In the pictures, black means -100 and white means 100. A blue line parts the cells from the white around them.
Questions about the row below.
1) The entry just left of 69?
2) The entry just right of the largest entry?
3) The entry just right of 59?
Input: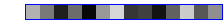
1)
20
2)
-58
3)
-32

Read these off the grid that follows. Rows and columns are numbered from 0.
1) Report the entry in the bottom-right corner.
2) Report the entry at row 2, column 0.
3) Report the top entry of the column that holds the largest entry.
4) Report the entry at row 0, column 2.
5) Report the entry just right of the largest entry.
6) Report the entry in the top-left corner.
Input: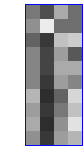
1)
42
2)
-22
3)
-39
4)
33
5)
-14
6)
-6

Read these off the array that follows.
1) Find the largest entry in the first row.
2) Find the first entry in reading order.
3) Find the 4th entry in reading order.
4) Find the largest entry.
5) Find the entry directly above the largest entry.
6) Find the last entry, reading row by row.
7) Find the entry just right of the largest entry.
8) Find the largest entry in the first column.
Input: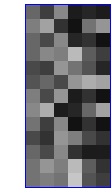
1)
7
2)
-19
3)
-78
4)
55
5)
46
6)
-51
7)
-35
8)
7

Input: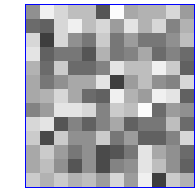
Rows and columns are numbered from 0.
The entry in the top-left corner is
13
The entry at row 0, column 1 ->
88
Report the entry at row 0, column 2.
69
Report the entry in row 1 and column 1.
-24
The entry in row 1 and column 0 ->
-16
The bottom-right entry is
40
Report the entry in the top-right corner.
22
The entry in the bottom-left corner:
59
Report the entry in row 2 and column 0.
69

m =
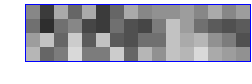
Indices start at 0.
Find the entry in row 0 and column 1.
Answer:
-54
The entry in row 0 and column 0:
6
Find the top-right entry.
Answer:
23
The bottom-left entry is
43
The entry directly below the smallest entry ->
52
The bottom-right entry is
14
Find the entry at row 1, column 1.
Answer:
-64
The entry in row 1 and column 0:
-12
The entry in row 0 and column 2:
33
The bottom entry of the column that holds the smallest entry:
-20
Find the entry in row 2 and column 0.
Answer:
23
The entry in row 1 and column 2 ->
-12
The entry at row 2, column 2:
-20

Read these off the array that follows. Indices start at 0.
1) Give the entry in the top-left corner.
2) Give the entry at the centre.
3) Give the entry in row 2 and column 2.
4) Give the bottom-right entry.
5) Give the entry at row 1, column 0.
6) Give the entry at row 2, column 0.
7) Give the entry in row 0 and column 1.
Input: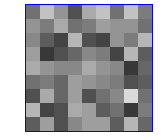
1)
-11
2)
33
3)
-47
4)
-19
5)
16
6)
7
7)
52

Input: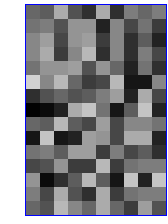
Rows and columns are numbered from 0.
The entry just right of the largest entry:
6
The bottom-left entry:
-19
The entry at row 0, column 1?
-27
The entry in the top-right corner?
-2
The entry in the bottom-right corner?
-36
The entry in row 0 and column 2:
34
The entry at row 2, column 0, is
6
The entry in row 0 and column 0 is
-19
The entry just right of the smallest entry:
-91
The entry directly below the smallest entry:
-19
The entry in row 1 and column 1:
-2
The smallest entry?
-99
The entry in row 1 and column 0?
-10
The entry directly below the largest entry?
-63
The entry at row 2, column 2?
-44
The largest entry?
64
